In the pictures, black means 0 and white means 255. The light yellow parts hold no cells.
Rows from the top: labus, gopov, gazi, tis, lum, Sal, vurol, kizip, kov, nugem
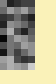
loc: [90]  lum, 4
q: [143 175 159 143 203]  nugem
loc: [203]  nugem, 4

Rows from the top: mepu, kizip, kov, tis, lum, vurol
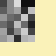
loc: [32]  tis, 4
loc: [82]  tis, 1

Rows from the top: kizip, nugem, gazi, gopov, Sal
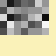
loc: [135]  nugem, 3
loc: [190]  Sal, 1

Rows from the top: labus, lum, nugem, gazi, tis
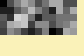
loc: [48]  nugem, 1
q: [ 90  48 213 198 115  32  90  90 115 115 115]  nugem
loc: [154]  tis, 10
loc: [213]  nugem, 2
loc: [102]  lum, 9

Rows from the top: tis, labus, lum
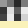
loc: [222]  labus, 1
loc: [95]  labus, 2
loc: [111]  tis, 1
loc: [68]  lum, 0
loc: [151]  tis, 0
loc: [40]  tis, 2
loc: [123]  tis, 3

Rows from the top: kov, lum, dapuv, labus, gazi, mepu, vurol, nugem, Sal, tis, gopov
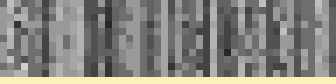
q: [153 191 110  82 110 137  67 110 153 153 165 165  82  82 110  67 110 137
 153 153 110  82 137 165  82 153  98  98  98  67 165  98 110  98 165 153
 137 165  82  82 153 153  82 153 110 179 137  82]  Sal
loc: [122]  lum, 40

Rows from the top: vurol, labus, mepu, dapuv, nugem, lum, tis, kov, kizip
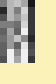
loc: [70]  tis, 4
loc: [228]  tis, 3

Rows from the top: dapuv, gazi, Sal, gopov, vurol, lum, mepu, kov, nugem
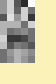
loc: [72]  lum, 3
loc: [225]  Sal, 1
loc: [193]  mepu, 0
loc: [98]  gazi, 2
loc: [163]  kov, 3

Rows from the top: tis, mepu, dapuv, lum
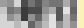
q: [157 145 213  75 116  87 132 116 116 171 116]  tis
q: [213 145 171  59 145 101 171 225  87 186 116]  dapuv
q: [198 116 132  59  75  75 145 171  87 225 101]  mepu
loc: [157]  tis, 0
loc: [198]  mepu, 0

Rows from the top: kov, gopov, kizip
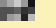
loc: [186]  kizip, 4
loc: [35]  kizip, 3
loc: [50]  gopov, 3
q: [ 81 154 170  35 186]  kizip
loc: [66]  gopov, 4

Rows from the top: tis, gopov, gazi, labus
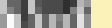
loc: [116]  labus, 8
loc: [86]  tis, 5

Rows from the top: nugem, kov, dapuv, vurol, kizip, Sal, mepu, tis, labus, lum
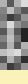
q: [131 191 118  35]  Sal
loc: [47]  labus, 3
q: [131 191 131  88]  kov
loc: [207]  tis, 1
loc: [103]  mepu, 0

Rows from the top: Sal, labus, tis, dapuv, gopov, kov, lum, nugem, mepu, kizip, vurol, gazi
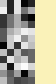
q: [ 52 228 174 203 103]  mepu
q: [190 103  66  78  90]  gazi
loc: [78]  gazi, 3
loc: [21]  kizip, 1
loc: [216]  kizip, 4
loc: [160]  vurol, 2

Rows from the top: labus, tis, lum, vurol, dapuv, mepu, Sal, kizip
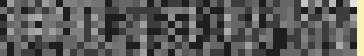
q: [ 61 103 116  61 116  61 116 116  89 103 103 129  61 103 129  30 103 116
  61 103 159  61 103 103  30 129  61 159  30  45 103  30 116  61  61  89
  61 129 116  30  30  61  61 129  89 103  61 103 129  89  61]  mepu
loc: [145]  lum, 24
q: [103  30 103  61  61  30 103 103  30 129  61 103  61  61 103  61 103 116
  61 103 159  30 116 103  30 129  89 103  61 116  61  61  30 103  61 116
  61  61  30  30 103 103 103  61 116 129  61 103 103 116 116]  kizip
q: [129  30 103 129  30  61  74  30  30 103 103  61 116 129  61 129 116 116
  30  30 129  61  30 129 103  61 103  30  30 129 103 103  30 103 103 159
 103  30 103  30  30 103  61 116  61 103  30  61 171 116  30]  Sal
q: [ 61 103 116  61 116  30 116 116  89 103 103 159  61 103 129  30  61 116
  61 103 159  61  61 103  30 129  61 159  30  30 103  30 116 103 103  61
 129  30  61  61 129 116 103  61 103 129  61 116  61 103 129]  vurol
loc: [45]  mepu, 29
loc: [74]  Sal, 6

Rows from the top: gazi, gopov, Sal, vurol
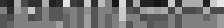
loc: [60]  gazi, 10
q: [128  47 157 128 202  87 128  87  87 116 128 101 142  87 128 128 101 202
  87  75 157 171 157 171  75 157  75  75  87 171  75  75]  gopov
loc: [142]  gopov, 12
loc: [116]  gopov, 9
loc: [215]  gazi, 17
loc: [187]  gazi, 14

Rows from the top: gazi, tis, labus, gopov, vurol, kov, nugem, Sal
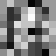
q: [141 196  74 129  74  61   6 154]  Sal
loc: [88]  tis, 2
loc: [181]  gopov, 7

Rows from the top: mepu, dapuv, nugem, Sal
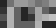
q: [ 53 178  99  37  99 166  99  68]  dapuv
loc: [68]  dapuv, 7
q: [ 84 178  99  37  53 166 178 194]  nugem
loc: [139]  mepu, 4
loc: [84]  nugem, 0
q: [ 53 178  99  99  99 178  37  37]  Sal

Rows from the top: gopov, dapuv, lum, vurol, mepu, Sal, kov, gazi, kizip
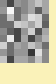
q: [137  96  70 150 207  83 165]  mepu
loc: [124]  Sal, 0
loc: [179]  Sal, 6
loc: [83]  mepu, 5

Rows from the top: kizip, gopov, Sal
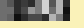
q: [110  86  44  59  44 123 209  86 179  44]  kizip
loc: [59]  kizip, 3
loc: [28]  Sal, 9
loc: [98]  Sal, 1
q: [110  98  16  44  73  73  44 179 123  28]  Sal

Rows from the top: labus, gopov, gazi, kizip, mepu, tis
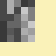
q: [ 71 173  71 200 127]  gopov
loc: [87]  mepu, 1
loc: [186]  tis, 4
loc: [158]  mepu, 4

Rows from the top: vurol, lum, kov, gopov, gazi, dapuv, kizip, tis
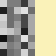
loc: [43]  tis, 0
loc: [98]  dapuv, 1
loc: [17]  dapuv, 0
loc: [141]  kizip, 2
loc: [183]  kizip, 0
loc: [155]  gopov, 2
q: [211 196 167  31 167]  gazi

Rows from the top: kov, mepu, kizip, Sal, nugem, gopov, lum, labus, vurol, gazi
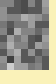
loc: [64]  vurol, 1
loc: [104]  nugem, 5

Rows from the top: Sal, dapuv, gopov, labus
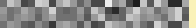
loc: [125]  dapuv, 2
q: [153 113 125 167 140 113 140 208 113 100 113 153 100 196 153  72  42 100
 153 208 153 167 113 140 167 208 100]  dapuv
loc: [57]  labus, 7
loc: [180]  gopov, 19

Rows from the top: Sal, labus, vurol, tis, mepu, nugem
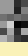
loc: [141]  nugem, 1
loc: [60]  nugem, 2

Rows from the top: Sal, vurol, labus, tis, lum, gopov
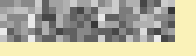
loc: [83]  tis, 24
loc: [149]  tis, 0
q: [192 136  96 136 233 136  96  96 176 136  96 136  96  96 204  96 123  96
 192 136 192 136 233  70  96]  gopov
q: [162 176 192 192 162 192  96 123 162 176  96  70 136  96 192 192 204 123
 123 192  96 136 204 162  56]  vurol
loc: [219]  lum, 20
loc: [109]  lum, 13

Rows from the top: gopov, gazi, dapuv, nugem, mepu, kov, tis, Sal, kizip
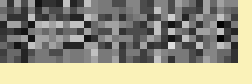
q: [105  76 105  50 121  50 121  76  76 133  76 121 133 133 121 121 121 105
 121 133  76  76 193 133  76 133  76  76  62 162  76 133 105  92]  gazi
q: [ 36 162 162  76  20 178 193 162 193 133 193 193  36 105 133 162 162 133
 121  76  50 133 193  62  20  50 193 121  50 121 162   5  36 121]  nugem
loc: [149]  gopov, 0
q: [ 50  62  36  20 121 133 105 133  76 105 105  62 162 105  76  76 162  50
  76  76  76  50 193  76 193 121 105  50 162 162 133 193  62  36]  mepu
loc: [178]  nugem, 5
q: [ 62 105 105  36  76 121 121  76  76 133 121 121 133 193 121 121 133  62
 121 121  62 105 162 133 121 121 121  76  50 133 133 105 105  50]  Sal
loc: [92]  gazi, 33

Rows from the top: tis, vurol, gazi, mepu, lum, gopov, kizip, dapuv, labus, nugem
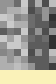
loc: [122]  lum, 1
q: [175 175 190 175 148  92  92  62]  nugem
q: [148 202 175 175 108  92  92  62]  mepu
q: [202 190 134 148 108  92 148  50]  gazi
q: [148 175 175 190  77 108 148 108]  vurol
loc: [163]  gopov, 1

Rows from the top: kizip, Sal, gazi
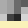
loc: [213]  gazi, 3
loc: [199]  gazi, 0
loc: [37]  gazi, 2
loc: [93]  kizip, 3

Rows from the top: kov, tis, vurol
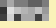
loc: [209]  vurol, 1
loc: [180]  tis, 3
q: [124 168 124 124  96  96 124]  kov
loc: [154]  tis, 6
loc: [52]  tis, 0

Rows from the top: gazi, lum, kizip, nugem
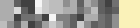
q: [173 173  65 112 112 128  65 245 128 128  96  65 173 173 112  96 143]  kizip
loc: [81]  lum, 15
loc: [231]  lum, 5
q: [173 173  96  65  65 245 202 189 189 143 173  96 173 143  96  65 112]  gazi
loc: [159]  nugem, 6

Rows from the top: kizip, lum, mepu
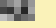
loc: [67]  lum, 0
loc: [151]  kizip, 4
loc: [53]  lum, 1

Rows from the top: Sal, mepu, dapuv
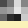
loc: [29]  dapuv, 2
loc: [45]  dapuv, 1
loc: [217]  Sal, 2
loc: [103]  dapuv, 0
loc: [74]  Sal, 0

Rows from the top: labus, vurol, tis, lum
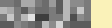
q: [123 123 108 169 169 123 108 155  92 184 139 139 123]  labus
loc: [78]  tis, 10
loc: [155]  labus, 7
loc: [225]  tis, 4
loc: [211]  lum, 8
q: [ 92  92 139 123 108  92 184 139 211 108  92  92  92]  lum

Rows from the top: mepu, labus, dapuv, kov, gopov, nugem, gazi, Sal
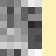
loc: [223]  mepu, 5
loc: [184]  Sal, 3
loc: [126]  mepu, 0
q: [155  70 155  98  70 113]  labus
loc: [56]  kov, 5
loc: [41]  kov, 4
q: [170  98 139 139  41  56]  kov

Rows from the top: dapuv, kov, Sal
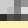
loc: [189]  kov, 1
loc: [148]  dapuv, 3
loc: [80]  Sal, 1
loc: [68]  Sal, 2
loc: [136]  kov, 2
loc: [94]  Sal, 3

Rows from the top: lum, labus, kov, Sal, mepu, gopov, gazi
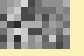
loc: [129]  labus, 9
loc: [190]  gazi, 1
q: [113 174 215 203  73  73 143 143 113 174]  mepu
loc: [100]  gopov, 6

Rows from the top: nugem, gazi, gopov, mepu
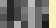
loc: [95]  nugem, 3
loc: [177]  mepu, 2
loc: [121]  gazi, 3
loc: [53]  gopov, 6

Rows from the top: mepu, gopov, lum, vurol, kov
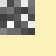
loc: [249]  vurol, 1
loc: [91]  lum, 2

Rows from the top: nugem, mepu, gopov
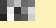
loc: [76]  gopov, 2
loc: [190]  nugem, 2

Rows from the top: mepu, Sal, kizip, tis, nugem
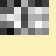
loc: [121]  tis, 1
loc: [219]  kizip, 2
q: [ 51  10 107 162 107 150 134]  nugem
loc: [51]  nugem, 0
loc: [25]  mepu, 2

